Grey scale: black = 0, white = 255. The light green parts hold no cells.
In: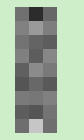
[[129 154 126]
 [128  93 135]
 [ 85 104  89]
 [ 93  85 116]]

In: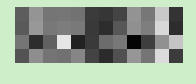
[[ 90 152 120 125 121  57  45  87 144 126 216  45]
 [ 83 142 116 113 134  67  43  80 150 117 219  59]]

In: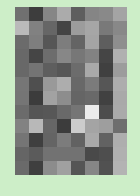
[[186 129 102  68 156 166 121 136]
 [104  69 109 135 119 130  69 176]
 [118  79 153 173 104 123  86 173]
 [107  85  87 105 117 236  77 170]
 [117  63 100 124  98 169  98 174]
 [106  63 140 160  85 134  81 179]]

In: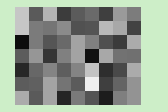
[[198 123 117 139  81  84 185 168  66]
 [ 92 150  53 128 163  17 168 114 112]
 [ 92  96 164 116  91 239  63 100 147]]

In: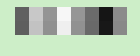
[[ 94 194 144 239 145 105  24 136]]

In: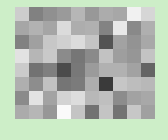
[[166 178 165 219 173 176 131 232 137 175]
 [226 182 201 139 118 138 194 158 150 195]
 [175 141 193 117 123 174  58 198 189 184]
 [171 182 151 250 196 114 196 115 199 160]]
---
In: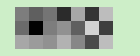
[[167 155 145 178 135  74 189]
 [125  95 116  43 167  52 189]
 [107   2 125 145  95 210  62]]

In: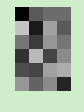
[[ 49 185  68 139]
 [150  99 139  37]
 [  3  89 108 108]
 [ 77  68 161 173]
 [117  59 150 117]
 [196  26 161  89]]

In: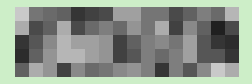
[[ 97 172 148  65 137 106 117 137 148 126  53 126  86 137 201 172]
 [201 117 106  97  53  65  74 160 160 117 117  74  97 126 106 182]
 [ 44  97 148 182 182 160 148  65  86 126 106 126 160  86  86  53]
 [ 53  86 137 182 160 160 148  65  97 126 137 117 160  86  53  44]
 [172  74  97 172  74 106 126 106 148 117 172  65 137  97  32  74]]

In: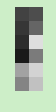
[[ 44 222]
 [162 211]
 [132 193]
 [ 26 123]
 [ 54 101]
 [ 66  77]]

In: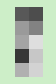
[[164 222]
 [176 211]
 [ 54 199]
 [154 130]
 [ 88  77]]

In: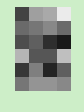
[[ 67 159 169 235]
 [118 148 148 136]
 [ 55 127  36  95]
 [106 118 136 106]
 [ 77  95  46  25]
 [181  86  86 191]]

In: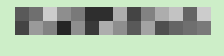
[[ 68 154 130  37 142  57 173 142  89 163  79 101 111 121]
 [ 89 111 204 142 121  46  46 173  68 130 173 195 101 204]]

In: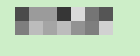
[[126 188 165 188 146 126 209]
 [ 75 155 155  54 218 117  85]]

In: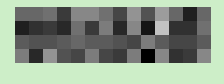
[[103 103 112  58 135 135 112  70 147  82 156 103  31 103]
 [ 91  82  82  91 103  91  91  82  70 124  91  70  70  91]
 [ 31  49  58  40 112  58 124  40 135  21 194  49  49 112]
 [124  40 147  82  70 124  70  58 124   0 135  49  58 135]]
